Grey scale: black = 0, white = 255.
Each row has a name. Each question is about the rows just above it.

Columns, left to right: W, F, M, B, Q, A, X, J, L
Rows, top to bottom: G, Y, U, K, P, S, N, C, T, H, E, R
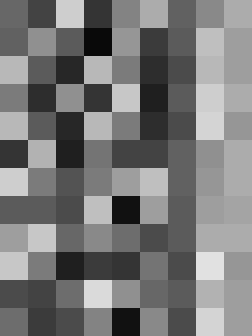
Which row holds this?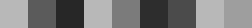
U
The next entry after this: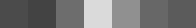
[178]
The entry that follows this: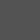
[123]

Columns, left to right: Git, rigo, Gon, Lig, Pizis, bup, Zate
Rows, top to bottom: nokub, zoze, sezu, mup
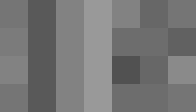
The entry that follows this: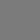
[89]
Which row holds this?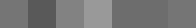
mup

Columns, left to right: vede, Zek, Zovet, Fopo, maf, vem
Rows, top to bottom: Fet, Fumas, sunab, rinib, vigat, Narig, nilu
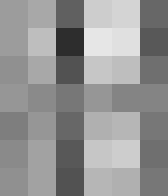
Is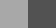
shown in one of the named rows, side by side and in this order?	yes
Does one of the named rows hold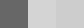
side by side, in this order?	no
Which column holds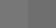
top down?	vem
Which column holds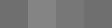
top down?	vem
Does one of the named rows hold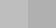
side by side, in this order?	no

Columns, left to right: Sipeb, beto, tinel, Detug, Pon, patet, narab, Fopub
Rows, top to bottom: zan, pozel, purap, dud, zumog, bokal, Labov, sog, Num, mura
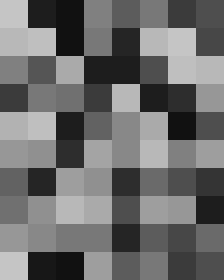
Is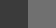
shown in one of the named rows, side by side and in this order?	no
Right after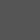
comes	[170]
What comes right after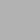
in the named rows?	[191]
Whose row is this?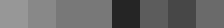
Num
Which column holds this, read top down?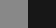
beto
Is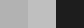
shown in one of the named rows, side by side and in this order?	yes
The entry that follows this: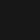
[17]

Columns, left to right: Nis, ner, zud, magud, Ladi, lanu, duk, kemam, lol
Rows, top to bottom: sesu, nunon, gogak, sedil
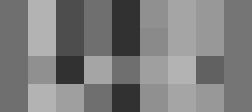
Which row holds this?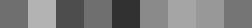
nunon
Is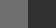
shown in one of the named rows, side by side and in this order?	yes
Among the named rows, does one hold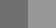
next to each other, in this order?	no
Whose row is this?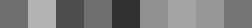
sesu
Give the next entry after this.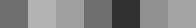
[152]

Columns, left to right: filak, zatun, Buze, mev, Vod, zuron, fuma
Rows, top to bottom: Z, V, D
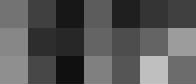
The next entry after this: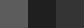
[64]
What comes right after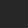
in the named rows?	[100]
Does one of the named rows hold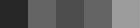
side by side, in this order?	yes

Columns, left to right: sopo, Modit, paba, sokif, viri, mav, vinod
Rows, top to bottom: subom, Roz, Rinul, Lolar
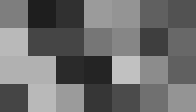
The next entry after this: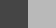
[155]
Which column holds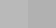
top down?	sopo
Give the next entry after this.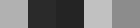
[96]
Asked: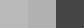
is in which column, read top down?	sopo
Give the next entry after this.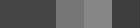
[104]
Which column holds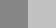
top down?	viri

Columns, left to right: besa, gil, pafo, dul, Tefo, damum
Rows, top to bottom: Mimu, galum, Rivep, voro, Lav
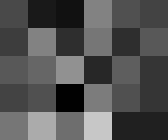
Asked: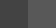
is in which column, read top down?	damum
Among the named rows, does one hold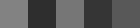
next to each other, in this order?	no
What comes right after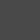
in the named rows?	[25]

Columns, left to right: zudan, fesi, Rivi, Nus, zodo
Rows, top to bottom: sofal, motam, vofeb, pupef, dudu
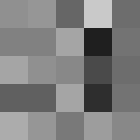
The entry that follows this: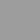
[136]
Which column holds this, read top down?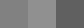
fesi
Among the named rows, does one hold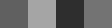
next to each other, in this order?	yes
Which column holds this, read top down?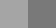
Rivi

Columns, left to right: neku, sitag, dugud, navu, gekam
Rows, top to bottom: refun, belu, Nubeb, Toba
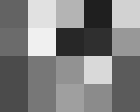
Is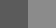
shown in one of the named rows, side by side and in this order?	no
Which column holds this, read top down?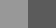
gekam
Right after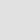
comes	[180]
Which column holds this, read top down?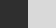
navu
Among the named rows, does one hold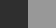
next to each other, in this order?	yes

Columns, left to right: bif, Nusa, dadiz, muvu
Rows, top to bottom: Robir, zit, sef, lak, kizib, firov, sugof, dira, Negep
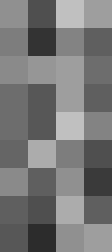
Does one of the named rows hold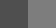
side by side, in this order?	no
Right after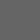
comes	[172]
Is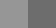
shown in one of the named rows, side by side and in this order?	no
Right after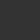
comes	[131]
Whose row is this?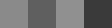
sugof
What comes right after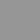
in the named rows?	[158]
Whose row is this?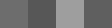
lak

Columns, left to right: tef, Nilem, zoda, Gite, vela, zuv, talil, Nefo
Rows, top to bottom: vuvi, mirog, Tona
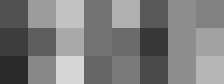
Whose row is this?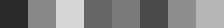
Tona
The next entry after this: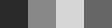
[123]
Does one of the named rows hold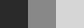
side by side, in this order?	yes
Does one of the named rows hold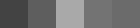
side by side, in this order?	no

